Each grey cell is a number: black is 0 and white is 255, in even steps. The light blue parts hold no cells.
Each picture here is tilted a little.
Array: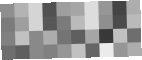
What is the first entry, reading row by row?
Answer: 143
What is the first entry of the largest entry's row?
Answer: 110
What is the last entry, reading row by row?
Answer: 173
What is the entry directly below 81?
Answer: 87
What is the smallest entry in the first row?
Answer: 68
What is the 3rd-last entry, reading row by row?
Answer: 235
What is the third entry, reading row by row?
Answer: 213
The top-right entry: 173
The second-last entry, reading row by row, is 150
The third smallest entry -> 75
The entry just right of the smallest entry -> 193
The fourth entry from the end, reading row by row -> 102

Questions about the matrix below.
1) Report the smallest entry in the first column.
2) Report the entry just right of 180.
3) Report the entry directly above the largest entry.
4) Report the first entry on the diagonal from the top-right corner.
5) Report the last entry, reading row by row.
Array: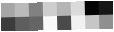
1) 60
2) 219
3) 206
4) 23
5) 143

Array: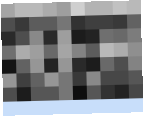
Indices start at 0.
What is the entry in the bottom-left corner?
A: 78
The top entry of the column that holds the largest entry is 207
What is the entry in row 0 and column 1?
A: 185
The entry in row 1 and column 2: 92
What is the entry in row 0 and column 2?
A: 185
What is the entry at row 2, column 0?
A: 42
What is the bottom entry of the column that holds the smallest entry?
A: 14
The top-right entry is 185
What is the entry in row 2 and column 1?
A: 78
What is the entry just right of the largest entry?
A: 179
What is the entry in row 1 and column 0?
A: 78
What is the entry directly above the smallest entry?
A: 57
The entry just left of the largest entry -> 158
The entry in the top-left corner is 165

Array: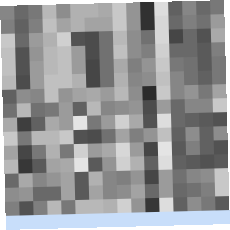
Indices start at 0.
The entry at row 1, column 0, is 127
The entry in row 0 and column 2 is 120
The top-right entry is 120
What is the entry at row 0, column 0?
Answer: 134
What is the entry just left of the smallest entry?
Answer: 141
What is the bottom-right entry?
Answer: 90
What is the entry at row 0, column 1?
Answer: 105
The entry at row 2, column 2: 155
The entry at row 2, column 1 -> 105
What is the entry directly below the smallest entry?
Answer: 76
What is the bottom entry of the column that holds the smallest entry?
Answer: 55
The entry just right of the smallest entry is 200
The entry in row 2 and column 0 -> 200

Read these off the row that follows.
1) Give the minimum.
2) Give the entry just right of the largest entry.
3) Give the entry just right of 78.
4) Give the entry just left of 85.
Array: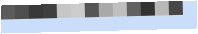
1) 50
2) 85
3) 57
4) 204

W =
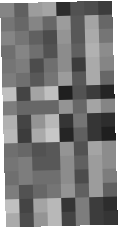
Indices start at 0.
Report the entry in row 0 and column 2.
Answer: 156
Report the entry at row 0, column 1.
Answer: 96
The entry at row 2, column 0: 133
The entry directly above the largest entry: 184
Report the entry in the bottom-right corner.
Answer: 53
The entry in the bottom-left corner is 170
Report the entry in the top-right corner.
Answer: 60
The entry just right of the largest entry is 37
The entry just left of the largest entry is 170
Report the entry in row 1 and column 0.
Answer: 117
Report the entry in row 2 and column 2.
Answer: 96
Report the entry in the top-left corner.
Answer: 133
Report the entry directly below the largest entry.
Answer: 88
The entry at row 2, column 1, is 117
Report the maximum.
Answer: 199

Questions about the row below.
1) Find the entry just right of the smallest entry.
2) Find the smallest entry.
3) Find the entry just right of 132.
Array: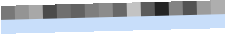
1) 132
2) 36
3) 83
